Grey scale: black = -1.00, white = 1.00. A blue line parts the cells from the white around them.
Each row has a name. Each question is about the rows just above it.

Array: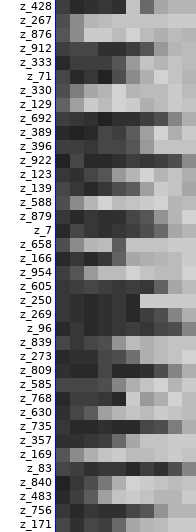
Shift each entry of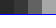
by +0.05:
[-0.63 -0.52 -0.18  0.36]
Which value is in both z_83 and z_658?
[-0.39]
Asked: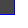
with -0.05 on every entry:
[-0.50]

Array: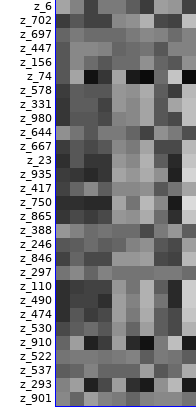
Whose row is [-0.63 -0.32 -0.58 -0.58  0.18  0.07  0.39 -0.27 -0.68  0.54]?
z_23
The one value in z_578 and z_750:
[0.44]

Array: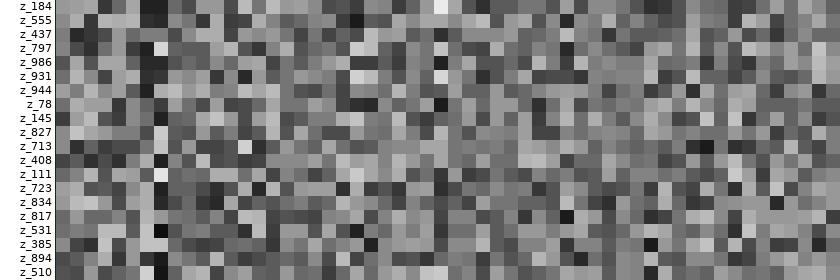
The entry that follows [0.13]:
[0.19]
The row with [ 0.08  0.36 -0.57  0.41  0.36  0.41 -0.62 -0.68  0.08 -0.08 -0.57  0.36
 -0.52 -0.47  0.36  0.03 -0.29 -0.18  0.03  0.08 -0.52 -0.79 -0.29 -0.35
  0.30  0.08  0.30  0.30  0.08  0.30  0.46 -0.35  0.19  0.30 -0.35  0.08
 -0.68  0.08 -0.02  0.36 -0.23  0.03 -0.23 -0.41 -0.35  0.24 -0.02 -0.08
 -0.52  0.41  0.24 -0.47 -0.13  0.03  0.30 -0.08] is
z_555
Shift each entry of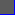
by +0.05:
[-0.24]
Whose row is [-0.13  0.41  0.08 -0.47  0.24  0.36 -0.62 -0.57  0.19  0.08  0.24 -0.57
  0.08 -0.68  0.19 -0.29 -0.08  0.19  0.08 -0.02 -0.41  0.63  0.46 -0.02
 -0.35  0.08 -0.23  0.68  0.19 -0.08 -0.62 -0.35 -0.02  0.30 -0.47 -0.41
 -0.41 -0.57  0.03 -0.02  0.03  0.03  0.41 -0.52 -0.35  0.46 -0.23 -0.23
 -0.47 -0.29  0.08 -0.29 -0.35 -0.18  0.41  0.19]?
z_931
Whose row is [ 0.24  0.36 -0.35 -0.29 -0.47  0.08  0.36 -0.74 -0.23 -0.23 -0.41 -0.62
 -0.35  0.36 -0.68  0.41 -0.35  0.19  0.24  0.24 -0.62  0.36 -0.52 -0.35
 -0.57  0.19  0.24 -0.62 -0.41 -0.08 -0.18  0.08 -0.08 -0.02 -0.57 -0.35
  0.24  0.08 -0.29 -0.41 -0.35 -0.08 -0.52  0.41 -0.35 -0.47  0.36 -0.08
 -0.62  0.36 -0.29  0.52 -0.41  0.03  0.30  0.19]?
z_723
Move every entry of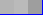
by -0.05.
[0.36 0.41 0.19]

